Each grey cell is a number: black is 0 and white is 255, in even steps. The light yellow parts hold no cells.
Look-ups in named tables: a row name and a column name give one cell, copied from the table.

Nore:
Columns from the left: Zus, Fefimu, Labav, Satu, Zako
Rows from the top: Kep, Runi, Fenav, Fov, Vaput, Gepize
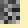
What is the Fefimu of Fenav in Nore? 163
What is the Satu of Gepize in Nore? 148
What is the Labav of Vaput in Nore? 30
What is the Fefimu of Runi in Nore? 96
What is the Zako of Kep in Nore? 154
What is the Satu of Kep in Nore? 60
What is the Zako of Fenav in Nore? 36
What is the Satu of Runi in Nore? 118

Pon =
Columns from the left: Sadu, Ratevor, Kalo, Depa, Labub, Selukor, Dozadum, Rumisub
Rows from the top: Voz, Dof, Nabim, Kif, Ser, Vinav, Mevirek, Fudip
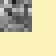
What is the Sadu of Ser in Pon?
144
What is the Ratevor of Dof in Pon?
176
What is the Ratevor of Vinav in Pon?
144
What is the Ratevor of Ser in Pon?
147
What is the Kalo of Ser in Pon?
137
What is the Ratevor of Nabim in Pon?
87
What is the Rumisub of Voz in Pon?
124
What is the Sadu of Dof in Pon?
156
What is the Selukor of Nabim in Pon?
187
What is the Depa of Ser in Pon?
90
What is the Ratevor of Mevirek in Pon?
117
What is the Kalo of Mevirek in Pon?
168
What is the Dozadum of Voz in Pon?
154

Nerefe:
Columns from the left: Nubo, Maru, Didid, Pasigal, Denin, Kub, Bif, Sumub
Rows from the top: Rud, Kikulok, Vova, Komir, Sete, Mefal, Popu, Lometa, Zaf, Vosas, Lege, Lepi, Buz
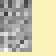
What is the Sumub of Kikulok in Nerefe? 145
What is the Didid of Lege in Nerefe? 173
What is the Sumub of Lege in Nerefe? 172
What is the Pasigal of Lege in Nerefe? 176
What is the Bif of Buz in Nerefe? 153
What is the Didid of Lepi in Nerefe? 119
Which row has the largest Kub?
Lepi

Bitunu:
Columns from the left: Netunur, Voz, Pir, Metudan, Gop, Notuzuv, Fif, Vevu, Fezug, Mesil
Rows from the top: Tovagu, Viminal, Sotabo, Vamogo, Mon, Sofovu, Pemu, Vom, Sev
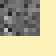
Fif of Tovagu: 80
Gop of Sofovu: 100
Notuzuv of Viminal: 109
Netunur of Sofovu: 81
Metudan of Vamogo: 127
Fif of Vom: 148
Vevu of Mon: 106

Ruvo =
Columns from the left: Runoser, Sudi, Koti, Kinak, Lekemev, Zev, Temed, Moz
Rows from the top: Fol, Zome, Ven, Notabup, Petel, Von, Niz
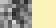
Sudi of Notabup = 81
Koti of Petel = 179
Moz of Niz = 138
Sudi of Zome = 129
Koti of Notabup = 131
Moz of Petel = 140
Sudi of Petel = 130
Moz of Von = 161
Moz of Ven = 147

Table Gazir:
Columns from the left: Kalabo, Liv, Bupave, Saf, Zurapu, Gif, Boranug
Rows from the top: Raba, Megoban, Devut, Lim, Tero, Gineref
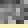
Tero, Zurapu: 107
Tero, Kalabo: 135
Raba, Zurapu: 60
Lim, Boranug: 120
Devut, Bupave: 145
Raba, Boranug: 171
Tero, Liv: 128
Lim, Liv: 122
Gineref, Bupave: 178
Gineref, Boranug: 206
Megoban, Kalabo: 109
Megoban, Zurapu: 122
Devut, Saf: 122
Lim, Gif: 110
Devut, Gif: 112
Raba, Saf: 86
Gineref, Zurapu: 58
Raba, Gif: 122
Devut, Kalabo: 161

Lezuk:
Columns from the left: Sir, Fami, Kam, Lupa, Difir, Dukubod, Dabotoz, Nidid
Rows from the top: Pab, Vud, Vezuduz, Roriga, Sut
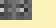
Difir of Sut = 97
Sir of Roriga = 65
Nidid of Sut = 101
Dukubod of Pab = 141
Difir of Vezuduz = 143
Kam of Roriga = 85
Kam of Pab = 109
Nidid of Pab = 107
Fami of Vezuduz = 88
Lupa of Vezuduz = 108
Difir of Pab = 120
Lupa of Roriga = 114
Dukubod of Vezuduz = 192
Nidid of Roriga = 98
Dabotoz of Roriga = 114
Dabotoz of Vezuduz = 47
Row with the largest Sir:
Vezuduz

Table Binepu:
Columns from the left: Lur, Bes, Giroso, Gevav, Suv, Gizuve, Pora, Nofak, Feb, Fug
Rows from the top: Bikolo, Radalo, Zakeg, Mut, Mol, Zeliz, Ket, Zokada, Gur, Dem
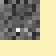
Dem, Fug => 108
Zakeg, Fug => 122
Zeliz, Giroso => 109
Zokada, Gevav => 100
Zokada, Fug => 152
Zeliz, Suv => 94
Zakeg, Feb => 52
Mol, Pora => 93
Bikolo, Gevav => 120
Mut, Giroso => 119
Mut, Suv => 72
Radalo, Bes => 106
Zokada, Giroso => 55
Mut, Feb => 99
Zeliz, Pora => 104
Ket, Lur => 105
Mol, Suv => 97
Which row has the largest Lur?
Bikolo

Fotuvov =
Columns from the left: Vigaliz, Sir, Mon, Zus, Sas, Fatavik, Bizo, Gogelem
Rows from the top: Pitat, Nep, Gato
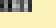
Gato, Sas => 129
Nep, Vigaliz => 26
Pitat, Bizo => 165
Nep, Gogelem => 45
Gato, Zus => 138
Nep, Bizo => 199
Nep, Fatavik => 76
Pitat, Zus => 165
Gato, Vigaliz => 80
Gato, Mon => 49
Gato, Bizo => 163
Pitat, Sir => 126

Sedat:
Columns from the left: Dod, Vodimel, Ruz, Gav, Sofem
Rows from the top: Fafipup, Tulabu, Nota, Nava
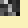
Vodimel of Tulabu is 48
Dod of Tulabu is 39
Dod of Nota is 84
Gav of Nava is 130
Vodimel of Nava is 45
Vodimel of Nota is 76
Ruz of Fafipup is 30
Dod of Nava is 92
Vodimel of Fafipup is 212
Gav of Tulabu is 56
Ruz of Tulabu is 153
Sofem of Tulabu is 39
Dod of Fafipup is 118
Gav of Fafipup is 55
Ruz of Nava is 100
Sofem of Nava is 12
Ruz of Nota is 182
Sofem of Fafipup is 34
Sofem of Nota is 48
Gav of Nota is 52

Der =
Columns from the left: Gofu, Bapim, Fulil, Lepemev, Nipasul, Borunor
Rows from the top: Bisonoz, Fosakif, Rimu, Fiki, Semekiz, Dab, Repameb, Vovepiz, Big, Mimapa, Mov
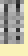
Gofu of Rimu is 204
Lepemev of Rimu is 187
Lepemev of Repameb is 155
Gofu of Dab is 185
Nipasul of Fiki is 126
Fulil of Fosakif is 173
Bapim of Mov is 99
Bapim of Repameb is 107
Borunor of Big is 166
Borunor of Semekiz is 157

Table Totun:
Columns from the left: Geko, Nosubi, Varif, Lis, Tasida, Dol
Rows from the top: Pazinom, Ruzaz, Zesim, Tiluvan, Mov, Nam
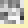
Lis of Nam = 137
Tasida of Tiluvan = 215
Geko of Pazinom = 136
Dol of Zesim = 139
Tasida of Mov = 248
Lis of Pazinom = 143
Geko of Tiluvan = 120
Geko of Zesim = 212
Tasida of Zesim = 203
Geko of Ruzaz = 162
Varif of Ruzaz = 124

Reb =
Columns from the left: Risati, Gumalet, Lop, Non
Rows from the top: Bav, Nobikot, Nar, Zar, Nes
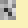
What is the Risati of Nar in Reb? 164
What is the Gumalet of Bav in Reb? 137
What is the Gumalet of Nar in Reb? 40
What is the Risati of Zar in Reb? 168
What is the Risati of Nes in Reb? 170
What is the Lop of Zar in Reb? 62
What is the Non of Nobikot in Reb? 130
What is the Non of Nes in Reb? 145
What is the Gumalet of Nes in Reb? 198
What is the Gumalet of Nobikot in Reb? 173
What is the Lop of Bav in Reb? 211
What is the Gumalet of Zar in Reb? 187
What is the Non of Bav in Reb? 170
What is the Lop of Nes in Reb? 152
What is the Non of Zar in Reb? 203
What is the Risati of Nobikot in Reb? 187
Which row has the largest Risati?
Nobikot

